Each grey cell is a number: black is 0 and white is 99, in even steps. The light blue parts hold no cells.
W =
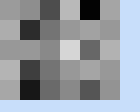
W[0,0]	60
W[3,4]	64
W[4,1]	9
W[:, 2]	[30, 45, 53, 45, 41]
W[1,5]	59
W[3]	[70, 24, 45, 59, 64, 59]
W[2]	[59, 59, 53, 83, 40, 69]
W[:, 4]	[1, 63, 40, 64, 33]

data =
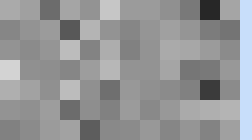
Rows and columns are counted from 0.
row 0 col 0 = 66
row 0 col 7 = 60
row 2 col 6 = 50
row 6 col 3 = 63
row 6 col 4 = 36
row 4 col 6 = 59
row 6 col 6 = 54
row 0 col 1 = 62
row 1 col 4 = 70
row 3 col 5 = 71
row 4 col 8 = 54
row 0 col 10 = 15
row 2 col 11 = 54
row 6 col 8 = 52
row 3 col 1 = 56
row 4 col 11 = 54
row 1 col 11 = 45
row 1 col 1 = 57
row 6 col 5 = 53
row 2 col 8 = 66
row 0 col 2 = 42
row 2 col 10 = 60
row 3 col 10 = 47
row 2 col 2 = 58
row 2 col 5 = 67
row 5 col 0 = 57

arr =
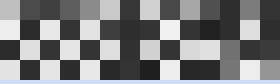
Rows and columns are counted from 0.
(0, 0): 74
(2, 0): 17
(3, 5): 16
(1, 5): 24
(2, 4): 20
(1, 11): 18
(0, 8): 28
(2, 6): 19
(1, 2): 90
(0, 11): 18
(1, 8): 93
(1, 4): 88
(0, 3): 36
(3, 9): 15
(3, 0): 88
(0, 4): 54

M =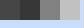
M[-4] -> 27
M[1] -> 21
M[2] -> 50

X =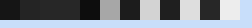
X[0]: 8
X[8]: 12
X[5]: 65

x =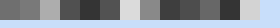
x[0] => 43
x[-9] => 20
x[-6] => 53
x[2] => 67

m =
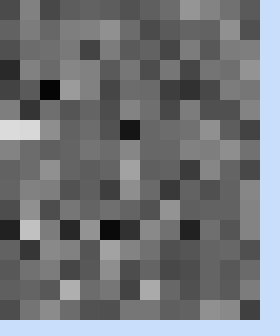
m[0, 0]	29
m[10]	[30, 56, 30, 46, 39, 43, 39, 32, 57, 37, 38, 38, 51]
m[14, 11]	35
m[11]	[13, 75, 48, 15, 57, 4, 19, 53, 44, 13, 43, 33, 51]
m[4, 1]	35
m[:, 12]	[35, 31, 49, 57, 46, 51, 26, 44, 28, 52, 51, 51, 31, 41, 48, 25]
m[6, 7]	40
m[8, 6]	63
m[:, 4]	[38, 50, 26, 50, 50, 39, 42, 45, 36, 37, 39, 57, 33, 34, 42, 32]
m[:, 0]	[29, 38, 31, 16, 26, 49, 85, 51, 38, 39, 30, 13, 38, 34, 37, 30]
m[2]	[31, 42, 43, 47, 26, 48, 35, 38, 27, 48, 34, 48, 49]
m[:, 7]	[37, 29, 38, 30, 41, 43, 40, 40, 37, 41, 32, 53, 44, 39, 66, 46]
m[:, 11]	[44, 56, 48, 43, 48, 31, 36, 55, 39, 38, 38, 33, 40, 34, 35, 53]
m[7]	[51, 42, 37, 39, 45, 42, 52, 40, 40, 50, 49, 55, 44]
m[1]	[38, 48, 40, 49, 50, 56, 42, 29, 35, 39, 38, 56, 31]
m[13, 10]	39
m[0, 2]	28
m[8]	[38, 42, 56, 39, 36, 39, 63, 37, 38, 23, 52, 39, 28]
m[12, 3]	50
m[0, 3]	36
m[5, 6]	51
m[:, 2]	[28, 40, 43, 41, 2, 43, 55, 37, 56, 49, 30, 48, 53, 48, 34, 54]
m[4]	[26, 35, 2, 60, 50, 27, 42, 41, 24, 19, 28, 48, 46]
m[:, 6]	[32, 42, 35, 46, 42, 51, 8, 52, 63, 55, 39, 19, 51, 30, 26, 46]
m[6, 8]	42
